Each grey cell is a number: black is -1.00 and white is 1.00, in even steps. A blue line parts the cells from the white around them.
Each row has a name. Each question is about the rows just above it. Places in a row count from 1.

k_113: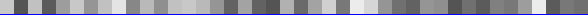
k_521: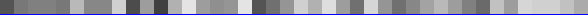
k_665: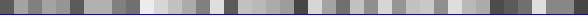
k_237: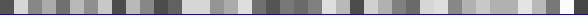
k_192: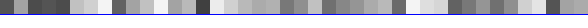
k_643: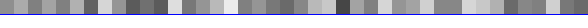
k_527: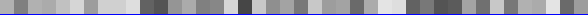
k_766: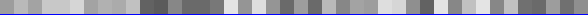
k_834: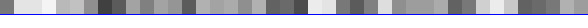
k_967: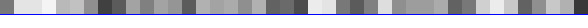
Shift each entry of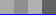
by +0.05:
[ 0.39  0.17  0.44 -0.18]
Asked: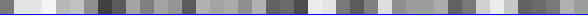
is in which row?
k_834
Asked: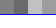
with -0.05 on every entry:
[-0.05 -0.22  0.46  0.18]
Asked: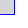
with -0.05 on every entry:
[0.63]

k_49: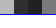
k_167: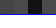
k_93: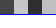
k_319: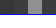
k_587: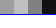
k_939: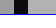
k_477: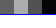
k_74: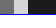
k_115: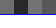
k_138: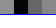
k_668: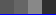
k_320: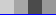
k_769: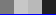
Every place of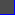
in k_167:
2 4
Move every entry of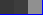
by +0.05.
[-0.52 -0.47  0.18]
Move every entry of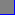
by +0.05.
[0.06]
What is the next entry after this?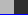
[-0.74]
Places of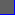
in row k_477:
1

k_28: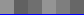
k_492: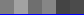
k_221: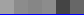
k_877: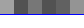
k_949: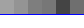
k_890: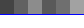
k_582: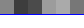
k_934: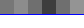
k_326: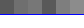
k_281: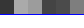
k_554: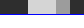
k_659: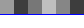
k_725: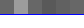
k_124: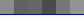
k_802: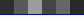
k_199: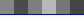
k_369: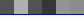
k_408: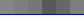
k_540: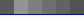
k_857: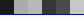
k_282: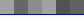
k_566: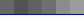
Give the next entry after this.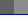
[-0.30]
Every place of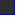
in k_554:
1 2 6
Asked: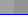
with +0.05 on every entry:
[0.32 0.21]
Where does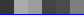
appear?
k_281
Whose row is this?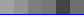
k_949
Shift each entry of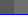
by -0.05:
[-0.35 -0.18]

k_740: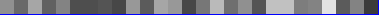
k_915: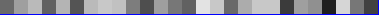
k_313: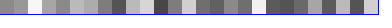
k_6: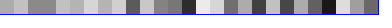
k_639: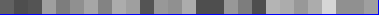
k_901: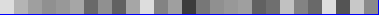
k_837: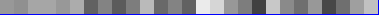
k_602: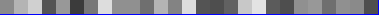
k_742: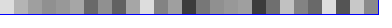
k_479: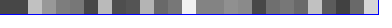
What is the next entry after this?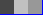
[-0.02]
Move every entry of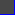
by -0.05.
[-0.49]
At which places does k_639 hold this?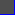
2 15 16 19
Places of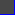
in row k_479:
1 2 7 19
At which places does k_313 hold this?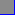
1 5 17

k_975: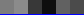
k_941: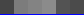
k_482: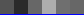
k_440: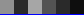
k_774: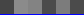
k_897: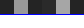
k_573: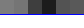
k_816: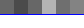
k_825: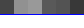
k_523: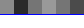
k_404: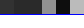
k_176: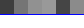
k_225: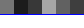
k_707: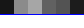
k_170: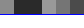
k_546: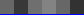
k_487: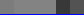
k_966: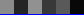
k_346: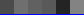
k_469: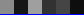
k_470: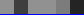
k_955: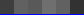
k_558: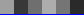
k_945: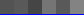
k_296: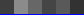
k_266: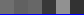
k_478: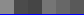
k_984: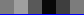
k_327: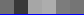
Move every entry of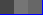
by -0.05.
[-0.51 -0.13 -0.24]
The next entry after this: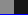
[0.25]
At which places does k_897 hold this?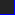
1 3 6
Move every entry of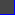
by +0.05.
[-0.41]
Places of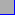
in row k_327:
4

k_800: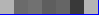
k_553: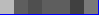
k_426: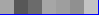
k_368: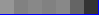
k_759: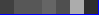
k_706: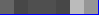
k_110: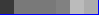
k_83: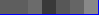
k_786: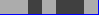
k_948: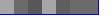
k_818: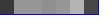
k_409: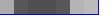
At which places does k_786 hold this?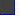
3 5 6
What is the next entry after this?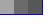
[0.30]
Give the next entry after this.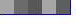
[-0.16]
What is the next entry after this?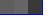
[0.41]
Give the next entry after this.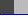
[0.18]
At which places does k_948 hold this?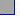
1 4

